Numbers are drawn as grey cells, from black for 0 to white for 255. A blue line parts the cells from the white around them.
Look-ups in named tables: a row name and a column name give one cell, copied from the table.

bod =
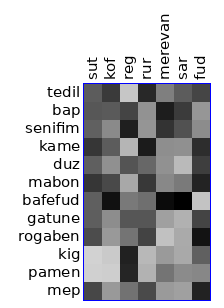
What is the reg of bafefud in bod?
121
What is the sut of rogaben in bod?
76
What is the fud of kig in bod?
96
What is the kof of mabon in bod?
73
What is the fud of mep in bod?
34
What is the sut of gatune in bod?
94
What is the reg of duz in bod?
84
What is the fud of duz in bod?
62
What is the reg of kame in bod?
181
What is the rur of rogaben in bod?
67
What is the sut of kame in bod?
54
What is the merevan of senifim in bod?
51
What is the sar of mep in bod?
160
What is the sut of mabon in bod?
54
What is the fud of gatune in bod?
68
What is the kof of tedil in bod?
58
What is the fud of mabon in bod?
35

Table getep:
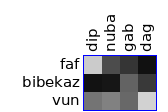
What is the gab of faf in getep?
53
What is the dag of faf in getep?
17
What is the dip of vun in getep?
116
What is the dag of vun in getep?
210
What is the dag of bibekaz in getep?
57
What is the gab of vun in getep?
104
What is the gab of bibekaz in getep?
99
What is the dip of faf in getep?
203
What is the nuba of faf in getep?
76
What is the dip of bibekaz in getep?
18

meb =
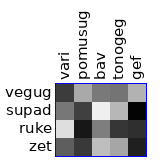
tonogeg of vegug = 116
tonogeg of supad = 183
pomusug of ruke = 23
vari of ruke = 222
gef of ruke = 47
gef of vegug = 178
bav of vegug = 121
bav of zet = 190
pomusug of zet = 57
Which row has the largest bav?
supad

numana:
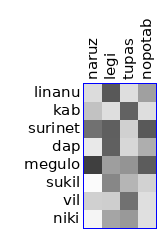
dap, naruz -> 233
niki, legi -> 165
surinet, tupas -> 208
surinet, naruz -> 113
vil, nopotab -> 223
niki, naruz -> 245
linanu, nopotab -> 160
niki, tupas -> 153
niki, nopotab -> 224
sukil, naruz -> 251
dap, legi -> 96

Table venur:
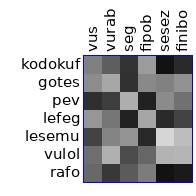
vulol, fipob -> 103
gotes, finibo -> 145
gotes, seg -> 49
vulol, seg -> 75
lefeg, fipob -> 166
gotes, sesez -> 129
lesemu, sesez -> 214
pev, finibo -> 113
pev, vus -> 47
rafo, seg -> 91
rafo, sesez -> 18
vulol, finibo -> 181
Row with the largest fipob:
lefeg

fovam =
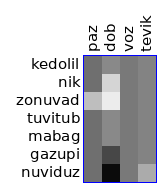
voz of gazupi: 121
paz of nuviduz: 111
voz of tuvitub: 121
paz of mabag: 111
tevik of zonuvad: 131
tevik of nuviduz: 171
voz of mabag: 121
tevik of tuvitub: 131
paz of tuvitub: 111
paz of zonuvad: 190
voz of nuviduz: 121
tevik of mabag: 131
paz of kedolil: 111
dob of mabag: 137

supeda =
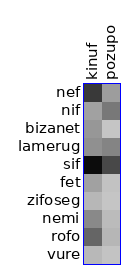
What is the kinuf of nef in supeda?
57
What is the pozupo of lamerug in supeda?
132
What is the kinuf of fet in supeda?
161
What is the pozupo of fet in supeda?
194
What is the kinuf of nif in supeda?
161
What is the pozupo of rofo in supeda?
182
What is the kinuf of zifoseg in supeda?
183
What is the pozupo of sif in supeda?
72
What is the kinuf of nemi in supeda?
137
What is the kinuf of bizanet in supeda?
151
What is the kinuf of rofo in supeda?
101
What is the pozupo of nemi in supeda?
187

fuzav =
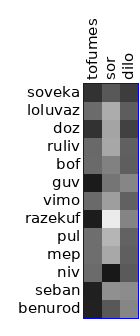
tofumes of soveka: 50
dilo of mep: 95
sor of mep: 168
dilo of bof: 94
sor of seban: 144
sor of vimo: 158
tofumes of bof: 106
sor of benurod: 88
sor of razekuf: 235
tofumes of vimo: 106
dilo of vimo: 97
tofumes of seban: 32
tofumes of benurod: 33

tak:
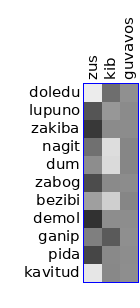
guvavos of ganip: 143
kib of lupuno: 151
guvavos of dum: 134
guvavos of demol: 141
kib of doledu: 110
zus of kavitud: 230
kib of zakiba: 139

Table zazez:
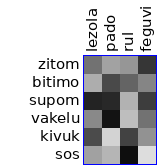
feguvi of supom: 61
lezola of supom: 35
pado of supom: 40
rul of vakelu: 190
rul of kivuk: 66
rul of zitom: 150
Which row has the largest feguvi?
sos

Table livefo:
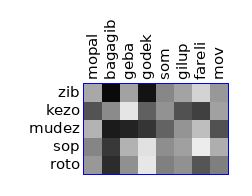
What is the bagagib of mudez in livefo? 27
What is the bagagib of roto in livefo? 44
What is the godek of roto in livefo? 231
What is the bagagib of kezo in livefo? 139
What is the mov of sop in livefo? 174
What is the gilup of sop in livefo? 160
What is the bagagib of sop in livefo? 56
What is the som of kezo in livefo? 146
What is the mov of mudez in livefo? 81
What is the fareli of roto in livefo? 85
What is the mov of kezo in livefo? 161
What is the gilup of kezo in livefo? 81
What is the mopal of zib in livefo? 168
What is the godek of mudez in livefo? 53
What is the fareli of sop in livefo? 236
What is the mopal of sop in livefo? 133
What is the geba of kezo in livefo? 229

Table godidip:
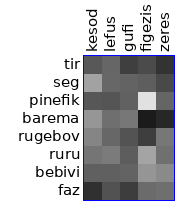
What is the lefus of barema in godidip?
111
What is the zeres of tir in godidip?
51
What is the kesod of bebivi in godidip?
96
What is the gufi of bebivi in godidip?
99
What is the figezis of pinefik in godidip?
225
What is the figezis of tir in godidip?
75
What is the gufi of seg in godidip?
99
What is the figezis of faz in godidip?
107
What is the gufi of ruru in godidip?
93
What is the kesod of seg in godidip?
162
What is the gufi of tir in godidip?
63
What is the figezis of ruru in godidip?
164
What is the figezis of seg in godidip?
94
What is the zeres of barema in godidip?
39
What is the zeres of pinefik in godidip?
101
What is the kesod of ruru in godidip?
117
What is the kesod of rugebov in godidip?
133
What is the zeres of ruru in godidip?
112
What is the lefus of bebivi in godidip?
96
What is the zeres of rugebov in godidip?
119
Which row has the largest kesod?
seg

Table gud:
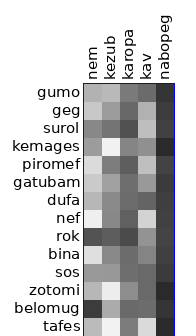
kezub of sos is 152
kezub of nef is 136
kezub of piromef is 125
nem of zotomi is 183
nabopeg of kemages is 42
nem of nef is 239
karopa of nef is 96
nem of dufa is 183
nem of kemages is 156
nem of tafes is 187
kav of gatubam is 153
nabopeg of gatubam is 59
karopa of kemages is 133
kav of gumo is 107
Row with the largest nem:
nef

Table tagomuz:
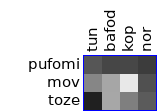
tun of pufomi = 86
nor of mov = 80
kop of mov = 232
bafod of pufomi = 70
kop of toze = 127
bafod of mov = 166
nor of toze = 91
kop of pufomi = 71
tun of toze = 32
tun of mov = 134
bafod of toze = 167
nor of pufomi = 60

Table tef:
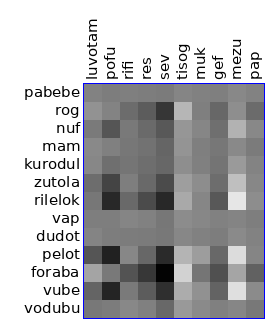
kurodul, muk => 128
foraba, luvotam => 164
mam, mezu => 137
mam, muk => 127
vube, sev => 47
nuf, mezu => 178
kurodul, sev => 103
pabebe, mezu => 136
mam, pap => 123
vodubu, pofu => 124
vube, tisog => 172
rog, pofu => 131
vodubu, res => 128
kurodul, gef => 116
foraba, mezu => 165
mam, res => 114
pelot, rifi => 135
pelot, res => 103
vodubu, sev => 104

